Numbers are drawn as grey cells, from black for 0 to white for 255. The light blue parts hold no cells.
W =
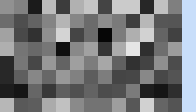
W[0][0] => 145
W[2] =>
[162, 73, 49, 143, 212, 69, 107, 6, 124, 175, 210, 100, 65]
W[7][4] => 193
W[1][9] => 62
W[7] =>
[183, 89, 93, 171, 193, 138, 115, 115, 158, 87, 209, 101, 84]
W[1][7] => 141
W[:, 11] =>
[193, 86, 100, 110, 143, 72, 21, 101]
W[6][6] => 99
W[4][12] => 76
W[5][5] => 129
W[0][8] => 203
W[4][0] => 40
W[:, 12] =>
[127, 85, 65, 156, 76, 84, 46, 84]
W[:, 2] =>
[27, 99, 49, 105, 71, 135, 102, 93]
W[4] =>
[40, 119, 71, 152, 99, 159, 124, 167, 97, 49, 67, 143, 76]
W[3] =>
[175, 117, 105, 118, 15, 137, 161, 53, 171, 229, 47, 110, 156]
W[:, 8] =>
[203, 122, 124, 171, 97, 69, 80, 158]
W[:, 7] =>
[68, 141, 6, 53, 167, 125, 76, 115]
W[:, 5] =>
[177, 134, 69, 137, 159, 129, 80, 138]
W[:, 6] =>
[197, 107, 107, 161, 124, 93, 99, 115]
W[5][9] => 71
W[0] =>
[145, 130, 27, 188, 60, 177, 197, 68, 203, 203, 39, 193, 127]

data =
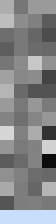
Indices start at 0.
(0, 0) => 173
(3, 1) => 121
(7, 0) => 154
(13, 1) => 125
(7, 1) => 121
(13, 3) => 181
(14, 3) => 121
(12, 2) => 109
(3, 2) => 107
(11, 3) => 12
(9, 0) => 213
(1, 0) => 189
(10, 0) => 150
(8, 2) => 133
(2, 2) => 102
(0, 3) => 154
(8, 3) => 151
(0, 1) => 118

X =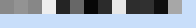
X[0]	136
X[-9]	36
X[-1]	167
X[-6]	43

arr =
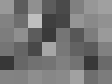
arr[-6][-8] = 153
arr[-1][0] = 131
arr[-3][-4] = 120
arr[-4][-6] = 92
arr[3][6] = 91
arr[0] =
[153, 92, 144, 92, 74, 128, 151, 160]
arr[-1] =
[131, 130, 142, 135, 138, 161, 110, 124]
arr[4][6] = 56
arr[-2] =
[55, 103, 113, 116, 128, 115, 56, 106]
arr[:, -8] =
[153, 130, 125, 117, 55, 131]
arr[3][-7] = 101

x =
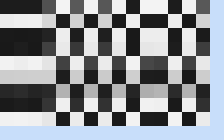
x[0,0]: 28
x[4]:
[242, 237, 242, 228, 65, 237, 68, 235, 64, 242, 71, 64, 238, 64, 232]
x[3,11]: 232
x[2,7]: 31
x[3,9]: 25
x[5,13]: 24
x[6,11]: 180
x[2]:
[26, 25, 26, 35, 237, 29, 237, 31, 238, 25, 237, 237, 26, 238, 27]
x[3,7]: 58
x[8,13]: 25
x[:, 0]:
[28, 235, 26, 25, 242, 205, 39, 26, 241]
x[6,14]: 33
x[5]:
[205, 206, 207, 207, 29, 204, 27, 203, 26, 207, 29, 28, 205, 24, 205]
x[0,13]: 242
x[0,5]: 89
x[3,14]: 61
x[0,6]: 243
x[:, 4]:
[243, 28, 237, 233, 65, 29, 178, 239, 27]
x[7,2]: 26
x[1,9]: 238
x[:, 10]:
[243, 27, 237, 230, 71, 29, 174, 241, 28]
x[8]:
[241, 242, 240, 230, 27, 235, 26, 235, 26, 242, 28, 27, 242, 25, 235]
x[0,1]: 28
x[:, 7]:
[87, 211, 31, 58, 235, 203, 31, 50, 235]
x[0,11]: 243
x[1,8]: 27

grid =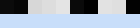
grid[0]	11
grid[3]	221
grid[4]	228

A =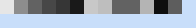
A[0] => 230
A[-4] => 98
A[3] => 71
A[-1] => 93

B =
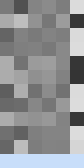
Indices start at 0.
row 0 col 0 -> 122
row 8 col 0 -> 172
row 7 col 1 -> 108
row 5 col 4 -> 130
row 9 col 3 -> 132
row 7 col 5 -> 220
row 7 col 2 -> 135
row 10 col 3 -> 131
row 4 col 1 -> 115
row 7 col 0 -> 105
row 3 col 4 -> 137
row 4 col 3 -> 158
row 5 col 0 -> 172
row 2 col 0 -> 100
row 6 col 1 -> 174
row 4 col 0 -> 173
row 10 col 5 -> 213
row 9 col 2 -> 127
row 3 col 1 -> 127

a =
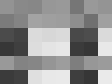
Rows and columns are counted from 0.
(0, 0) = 147
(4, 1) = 131
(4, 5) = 126
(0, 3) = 151
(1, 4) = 157
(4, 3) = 149
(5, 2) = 223
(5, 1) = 64
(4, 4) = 157
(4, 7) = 155
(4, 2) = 134
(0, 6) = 153
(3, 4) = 231
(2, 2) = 219
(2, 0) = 75

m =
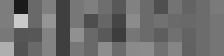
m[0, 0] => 125
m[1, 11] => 113
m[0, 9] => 129
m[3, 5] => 119
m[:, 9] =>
[129, 139, 118, 138]
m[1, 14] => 108
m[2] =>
[120, 86, 87, 131, 63, 144, 105, 89, 61, 118, 107, 94, 112, 99, 108, 117]
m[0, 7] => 110
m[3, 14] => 108
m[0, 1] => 26
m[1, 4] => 63
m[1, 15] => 117
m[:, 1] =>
[26, 202, 86, 82]
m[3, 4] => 63
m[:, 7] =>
[110, 102, 89, 141]
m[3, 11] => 113
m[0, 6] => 127
